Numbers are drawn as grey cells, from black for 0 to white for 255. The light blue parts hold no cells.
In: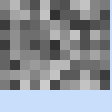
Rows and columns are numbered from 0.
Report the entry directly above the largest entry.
164
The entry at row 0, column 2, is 122
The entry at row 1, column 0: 110
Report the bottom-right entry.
80
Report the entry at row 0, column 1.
184
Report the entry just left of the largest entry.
110
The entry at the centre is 48
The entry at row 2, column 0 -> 59
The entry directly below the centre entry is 70
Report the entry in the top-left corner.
143
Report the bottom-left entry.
122
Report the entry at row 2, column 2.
90
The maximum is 204
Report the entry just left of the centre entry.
100
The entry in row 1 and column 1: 164
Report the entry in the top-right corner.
122
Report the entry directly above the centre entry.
184
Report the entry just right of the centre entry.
155

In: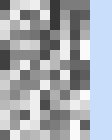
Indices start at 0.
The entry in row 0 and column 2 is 226
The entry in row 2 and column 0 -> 226
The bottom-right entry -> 185
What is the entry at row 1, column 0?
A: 146
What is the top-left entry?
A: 64
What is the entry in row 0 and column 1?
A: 207
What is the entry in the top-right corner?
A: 124
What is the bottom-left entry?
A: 104
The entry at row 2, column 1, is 175

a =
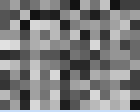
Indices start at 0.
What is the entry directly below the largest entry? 40
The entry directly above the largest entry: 149
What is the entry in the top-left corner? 116
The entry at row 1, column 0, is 84
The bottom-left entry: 84
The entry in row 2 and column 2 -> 18
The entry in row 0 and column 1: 161
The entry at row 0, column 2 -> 84
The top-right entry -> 63
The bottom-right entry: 18
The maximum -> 225

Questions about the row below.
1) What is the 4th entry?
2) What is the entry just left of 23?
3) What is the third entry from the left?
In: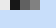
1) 129
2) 234
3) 97

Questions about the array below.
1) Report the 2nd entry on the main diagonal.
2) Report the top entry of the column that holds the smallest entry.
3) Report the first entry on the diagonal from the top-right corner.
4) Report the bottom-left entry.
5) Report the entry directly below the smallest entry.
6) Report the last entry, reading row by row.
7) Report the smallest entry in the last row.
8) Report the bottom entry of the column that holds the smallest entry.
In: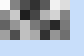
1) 201
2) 78
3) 221
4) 160
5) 192
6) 111
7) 49
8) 192
